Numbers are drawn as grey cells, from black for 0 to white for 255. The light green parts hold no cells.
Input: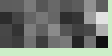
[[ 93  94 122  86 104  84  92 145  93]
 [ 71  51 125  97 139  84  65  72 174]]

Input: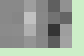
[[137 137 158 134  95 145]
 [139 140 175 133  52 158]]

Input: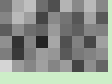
[[115 171 191 110  79 180 137 185 135]
 [ 92 141 110 100 154 110  95 132 128]
 [125  57 123 157 150  89 121 130 142]]

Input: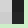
[[212  32]]

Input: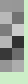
[[152 151]
 [124 203]
 [ 56 109]]

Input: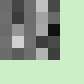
[[108  70 111 192  72]
 [107 149 111 168  17]
 [108  91 110 179  61]]

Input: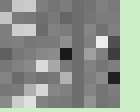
[[122 199 203 126 116 125 110 115 128 122]
 [126 205 208 108 129 124 110 133 113 128]
 [ 96 119 126 135 140  25 110 159 128  61]
 [131 108 122 114 119 178 110 126 139  32]
 [137 205 223 130 123 121 110 146 116 120]]
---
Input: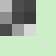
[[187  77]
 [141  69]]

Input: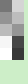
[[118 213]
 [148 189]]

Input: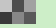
[[197  77]
 [ 57 135]]

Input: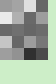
[[155 164]
 [234 176]]

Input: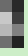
[[107  41]
 [200  62]]

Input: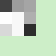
[[ 66 156]
 [254 248]]
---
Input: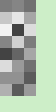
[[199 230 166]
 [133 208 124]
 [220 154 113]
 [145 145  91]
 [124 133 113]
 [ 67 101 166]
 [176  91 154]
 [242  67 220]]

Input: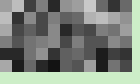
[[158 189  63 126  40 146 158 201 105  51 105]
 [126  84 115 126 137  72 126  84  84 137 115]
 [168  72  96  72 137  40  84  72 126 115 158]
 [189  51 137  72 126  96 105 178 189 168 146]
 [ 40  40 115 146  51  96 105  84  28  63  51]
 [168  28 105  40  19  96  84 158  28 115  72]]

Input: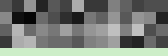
[[ 97 181 107 137 119 160 119 149 160 192 128 192  78 107]
 [ 56 172 181 119 107 107  88 128 137 160  46  35 107  66]
 [ 88  56 149  35  88  66 172  56  56 128  97  66  78  78]
 [137  15   5 107  78  46  25 119  97 149  88 149 137  35]]

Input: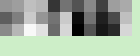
[[137 182 248 225 106 214   1  83  23  41 214]
 [149 158 191 182  53 115  83 137  65 158 170]
 [ 94 127 202 149 115 202  12 115  32  74 191]]

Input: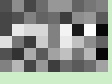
[[ 70 233 215 215 129 243  26 252   8]
 [129 183  70 151  61 108  90 108 162]
 [ 81 141  70 108 151 151  99 118 129]
 [224 118  61 204 129 233 192 141  99]
 [ 70  81 129  99 108  61 141 151  90]
 [ 81  50 171  90 162 192 118 183   8]]

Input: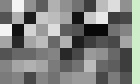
[[132 243 144  93 177 144 114  61 188 221 144]
 [ 83 177  29 199 188 165  18 199 233  61  72]
 [132 165 177 165 123  93 114 188 104  93  61]
 [123 132  72 132 114 144 154 154  72 123  83]
 [ 83 104 104 123 132  40  72 154 144 104  61]
 [165  40 165 188 104 177  29  61  83  72 165]
 [243  18 211 154 221  93  83   8   8 114 132]]

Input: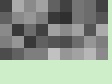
[[ 65 171 138 162  97  65 117 108  65]
 [126 150  56  97  85  76 108 150 126]
 [ 97 138 150 126  56  47 117 108  85]
 [ 76  97 126 126 193 150 162 183 138]
 [138  56 108  65 162 138 162  85 171]]
